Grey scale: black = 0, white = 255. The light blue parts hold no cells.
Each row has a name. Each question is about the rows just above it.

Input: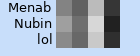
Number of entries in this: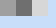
3
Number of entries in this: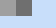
2
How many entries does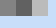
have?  3
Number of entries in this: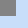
1
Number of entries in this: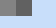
2

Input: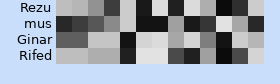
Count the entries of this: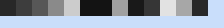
13
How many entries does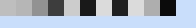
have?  11
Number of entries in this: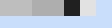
6

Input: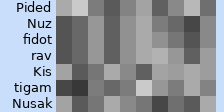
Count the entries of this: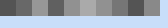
10
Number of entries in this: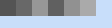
6
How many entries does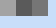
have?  3
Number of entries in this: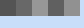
5

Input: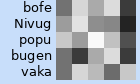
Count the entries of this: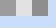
3
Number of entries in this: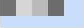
4
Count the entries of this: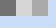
3
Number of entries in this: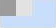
2
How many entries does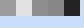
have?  5
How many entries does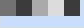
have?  5
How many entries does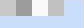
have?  4

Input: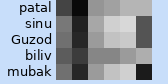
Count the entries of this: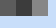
3
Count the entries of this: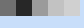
5
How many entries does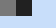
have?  2
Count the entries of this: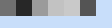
6

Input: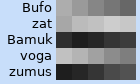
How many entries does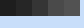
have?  5
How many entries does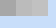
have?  3
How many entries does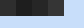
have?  4
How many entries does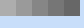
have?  5
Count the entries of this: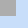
1

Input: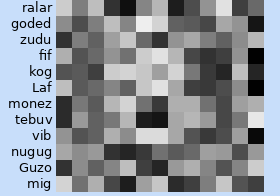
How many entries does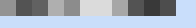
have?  11
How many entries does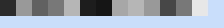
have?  13
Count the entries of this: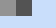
2
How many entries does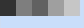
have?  5
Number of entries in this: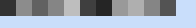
11
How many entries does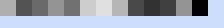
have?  13

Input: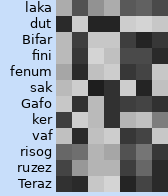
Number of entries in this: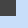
1
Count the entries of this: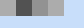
4

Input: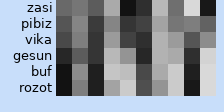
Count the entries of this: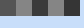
5
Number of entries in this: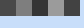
5
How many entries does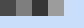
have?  4
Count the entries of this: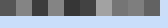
10

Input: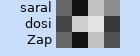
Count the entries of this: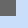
1
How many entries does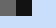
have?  2
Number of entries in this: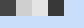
4

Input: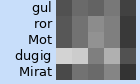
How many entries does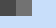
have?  2
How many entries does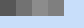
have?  4
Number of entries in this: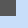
1
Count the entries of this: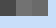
3
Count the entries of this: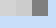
3
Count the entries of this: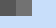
2

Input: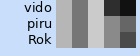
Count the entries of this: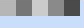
5
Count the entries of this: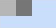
2
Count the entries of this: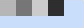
4

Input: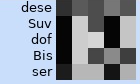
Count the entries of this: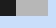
3
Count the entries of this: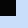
1
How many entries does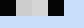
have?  4
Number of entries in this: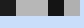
5
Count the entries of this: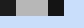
4

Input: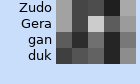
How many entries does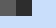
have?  2
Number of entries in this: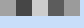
5
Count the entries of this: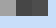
3

